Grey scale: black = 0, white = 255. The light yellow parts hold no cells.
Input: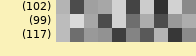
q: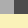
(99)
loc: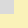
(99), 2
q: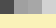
(102)
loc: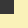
(117), 9
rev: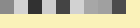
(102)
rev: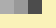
(99)
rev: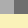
(99)

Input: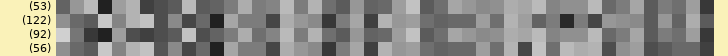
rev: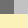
(56)
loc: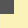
(56), 8
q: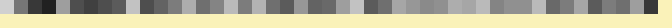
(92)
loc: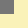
(92), 2
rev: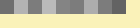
(53)
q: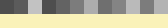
(92)

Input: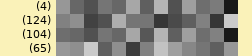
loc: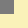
(4), 12
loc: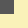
(104), 7

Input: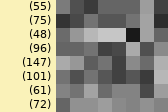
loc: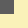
(147), 3
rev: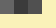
(55)
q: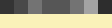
(75)
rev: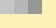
(48)
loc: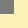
(55), 1

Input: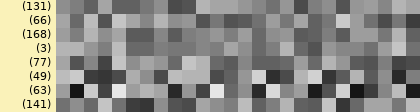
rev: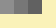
(131)
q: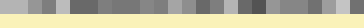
(3)
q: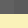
(141)
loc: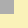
(49), 6

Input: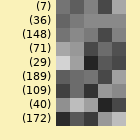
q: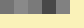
(148)
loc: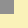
(40), 1
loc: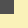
(71), 5
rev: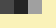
(40)
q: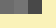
(189)
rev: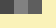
(7)
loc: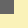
(36), 1

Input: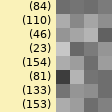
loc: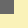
(23), 2
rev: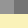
(133)
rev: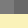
(23)

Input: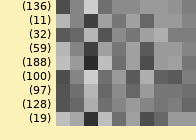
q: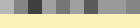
(59)
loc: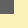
(100), 8
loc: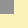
(136), 9
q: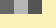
(32)
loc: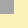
(19), 2

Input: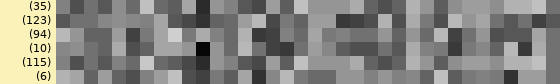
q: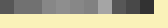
(123)
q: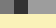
(6)
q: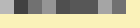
(94)
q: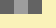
(6)
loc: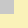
(115), 7

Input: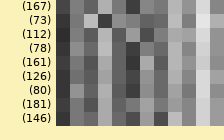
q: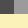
(146)
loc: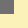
(126), 2
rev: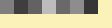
(78)
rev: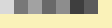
(80)

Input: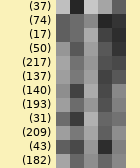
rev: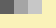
(37)
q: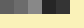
(74)

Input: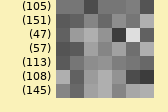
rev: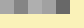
(145)
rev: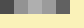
(108)
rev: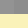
(113)
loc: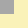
(145), 6
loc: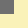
(57), 6
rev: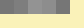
(113)
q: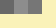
(151)

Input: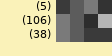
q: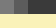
(38)
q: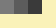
(38)
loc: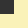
(5), 4

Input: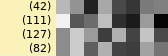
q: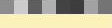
(82)
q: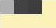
(82)
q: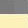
(42)
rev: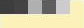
(82)

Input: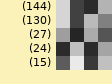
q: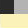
(144)
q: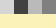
(130)
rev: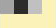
(24)

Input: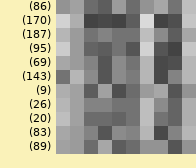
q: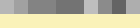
(26)
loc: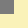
(143), 6
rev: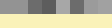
(89)

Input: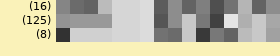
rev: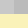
(8)
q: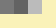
(8)
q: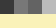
(8)
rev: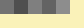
(16)
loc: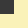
(8), 11
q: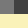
(125)

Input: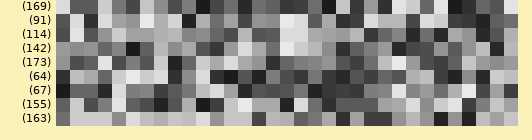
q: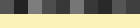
(64)
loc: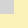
(91), 9
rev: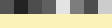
(155)
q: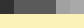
(155)

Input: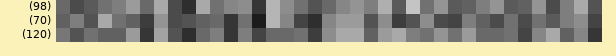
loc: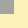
(120), 8
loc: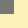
(120), 1
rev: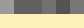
(120)
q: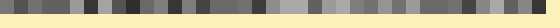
(120)
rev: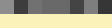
(120)
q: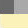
(98)
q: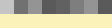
(98)

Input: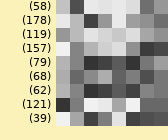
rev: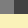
(39)
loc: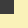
(157), 7

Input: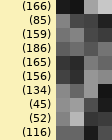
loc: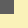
(186), 1
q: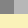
(52)
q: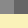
(134)
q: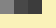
(159)
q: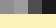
(45)

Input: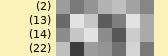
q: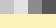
(14)
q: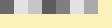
(13)

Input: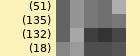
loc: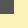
(18), 5
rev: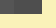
(18)
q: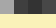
(132)
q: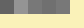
(135)

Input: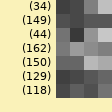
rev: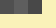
(118)
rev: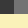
(44)
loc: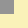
(44), 3
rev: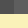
(118)
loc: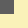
(118), 2
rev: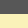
(149)

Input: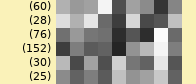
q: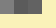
(152)
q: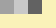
(25)

